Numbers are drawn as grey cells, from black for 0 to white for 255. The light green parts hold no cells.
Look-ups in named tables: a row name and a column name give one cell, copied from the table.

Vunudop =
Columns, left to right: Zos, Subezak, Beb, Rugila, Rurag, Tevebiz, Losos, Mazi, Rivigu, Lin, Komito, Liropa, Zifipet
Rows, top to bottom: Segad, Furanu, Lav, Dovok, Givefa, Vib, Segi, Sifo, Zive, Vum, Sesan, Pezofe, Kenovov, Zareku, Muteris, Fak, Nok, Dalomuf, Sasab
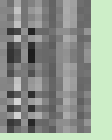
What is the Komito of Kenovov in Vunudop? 156
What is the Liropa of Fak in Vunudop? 110
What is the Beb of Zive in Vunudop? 75
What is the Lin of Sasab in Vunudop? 158
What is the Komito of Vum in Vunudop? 156
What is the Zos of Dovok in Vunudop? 133
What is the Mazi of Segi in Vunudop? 94
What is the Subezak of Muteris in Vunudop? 144
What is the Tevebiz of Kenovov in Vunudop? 166
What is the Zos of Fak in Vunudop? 147
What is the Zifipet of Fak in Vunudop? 132
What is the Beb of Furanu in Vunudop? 195
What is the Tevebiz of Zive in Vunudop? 109
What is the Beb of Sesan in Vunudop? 120
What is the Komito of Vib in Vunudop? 157
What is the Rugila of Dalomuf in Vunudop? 146
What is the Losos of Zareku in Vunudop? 106
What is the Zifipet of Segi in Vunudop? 133
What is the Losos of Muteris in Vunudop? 133

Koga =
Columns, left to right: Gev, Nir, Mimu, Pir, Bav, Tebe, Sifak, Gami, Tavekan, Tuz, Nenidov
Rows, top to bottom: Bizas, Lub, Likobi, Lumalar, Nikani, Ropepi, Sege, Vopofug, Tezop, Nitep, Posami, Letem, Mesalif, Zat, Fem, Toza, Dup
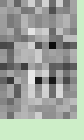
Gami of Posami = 102
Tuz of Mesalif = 126
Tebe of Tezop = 205
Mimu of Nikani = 121
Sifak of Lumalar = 151
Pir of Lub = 119
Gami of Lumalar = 140
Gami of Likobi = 137
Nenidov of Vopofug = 175
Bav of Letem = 232
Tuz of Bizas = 114
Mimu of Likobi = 136
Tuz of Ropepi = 187
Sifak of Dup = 143
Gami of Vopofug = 163
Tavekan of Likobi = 165
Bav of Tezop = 175
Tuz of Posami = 114
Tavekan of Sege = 117

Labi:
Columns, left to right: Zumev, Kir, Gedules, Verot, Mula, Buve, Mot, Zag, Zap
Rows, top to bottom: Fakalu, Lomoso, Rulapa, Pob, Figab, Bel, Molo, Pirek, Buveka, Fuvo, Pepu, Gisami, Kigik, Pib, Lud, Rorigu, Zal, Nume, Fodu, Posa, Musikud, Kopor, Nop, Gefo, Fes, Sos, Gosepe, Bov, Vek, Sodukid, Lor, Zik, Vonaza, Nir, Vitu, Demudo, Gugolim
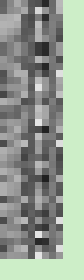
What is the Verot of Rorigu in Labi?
125
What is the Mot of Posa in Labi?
124
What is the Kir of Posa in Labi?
156
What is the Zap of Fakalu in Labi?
185
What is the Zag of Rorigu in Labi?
113
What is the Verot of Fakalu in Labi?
139
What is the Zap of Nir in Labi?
136
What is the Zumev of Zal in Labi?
97

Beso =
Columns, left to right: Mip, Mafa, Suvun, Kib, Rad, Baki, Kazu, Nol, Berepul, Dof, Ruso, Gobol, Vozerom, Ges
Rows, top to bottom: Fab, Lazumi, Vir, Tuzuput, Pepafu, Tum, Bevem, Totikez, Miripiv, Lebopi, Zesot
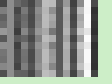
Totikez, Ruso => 74
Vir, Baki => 132
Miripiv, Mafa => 142
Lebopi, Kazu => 178
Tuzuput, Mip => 107
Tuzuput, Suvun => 78
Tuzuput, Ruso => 73
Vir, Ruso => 70
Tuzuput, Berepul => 88
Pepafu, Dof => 179
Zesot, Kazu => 189
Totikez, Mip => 117
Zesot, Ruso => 67
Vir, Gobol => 166
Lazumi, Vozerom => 247
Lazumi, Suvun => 71
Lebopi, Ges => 49
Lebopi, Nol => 134
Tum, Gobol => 158
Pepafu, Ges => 48

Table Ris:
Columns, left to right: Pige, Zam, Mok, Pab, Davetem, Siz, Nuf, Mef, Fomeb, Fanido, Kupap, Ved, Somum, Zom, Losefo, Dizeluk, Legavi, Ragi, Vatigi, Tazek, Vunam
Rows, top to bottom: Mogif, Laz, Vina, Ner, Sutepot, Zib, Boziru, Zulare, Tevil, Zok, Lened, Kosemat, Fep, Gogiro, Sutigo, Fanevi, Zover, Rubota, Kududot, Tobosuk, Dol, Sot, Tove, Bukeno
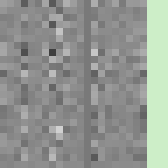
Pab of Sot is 153
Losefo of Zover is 151
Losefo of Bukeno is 134
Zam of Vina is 130
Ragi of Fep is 132
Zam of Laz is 139
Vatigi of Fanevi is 145
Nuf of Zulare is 171
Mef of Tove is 184
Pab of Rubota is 145
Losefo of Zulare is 111
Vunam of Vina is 138
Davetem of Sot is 136
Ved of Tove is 132
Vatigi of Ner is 144
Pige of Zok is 156
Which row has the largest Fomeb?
Kududot

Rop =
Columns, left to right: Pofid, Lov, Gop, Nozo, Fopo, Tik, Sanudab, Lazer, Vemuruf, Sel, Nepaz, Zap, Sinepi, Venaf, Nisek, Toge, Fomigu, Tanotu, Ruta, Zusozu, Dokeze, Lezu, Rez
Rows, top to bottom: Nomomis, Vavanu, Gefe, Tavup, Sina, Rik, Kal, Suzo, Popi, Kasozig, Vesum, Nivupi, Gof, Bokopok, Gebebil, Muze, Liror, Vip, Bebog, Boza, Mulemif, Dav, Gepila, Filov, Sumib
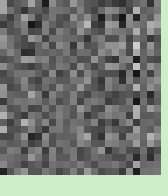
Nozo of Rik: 75
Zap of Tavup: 133
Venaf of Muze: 78
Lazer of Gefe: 118
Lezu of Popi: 78
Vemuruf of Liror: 127
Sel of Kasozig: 112
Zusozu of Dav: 73
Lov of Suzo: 131
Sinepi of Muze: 116
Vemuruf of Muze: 122
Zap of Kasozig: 141
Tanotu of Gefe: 22
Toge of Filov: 108
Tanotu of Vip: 111
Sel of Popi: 95
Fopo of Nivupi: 79
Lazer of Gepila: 127
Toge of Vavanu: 139
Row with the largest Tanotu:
Kal

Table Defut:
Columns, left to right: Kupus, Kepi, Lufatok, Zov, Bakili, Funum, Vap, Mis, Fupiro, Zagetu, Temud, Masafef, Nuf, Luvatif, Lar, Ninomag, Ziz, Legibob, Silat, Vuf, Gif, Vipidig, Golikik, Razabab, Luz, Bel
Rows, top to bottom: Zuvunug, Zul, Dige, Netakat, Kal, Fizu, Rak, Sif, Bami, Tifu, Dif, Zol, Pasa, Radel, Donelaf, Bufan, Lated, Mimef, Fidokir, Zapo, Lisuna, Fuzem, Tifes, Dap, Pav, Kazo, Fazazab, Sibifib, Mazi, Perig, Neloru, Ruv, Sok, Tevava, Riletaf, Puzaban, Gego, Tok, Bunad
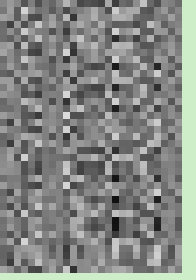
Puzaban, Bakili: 159
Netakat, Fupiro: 128
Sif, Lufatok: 109
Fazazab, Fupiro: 119
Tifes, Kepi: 164
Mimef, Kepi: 64
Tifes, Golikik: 116
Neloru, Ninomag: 93
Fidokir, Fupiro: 116
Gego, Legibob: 110
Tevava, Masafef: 192
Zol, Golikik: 121
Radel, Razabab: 120
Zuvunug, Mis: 103
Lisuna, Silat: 100
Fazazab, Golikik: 150

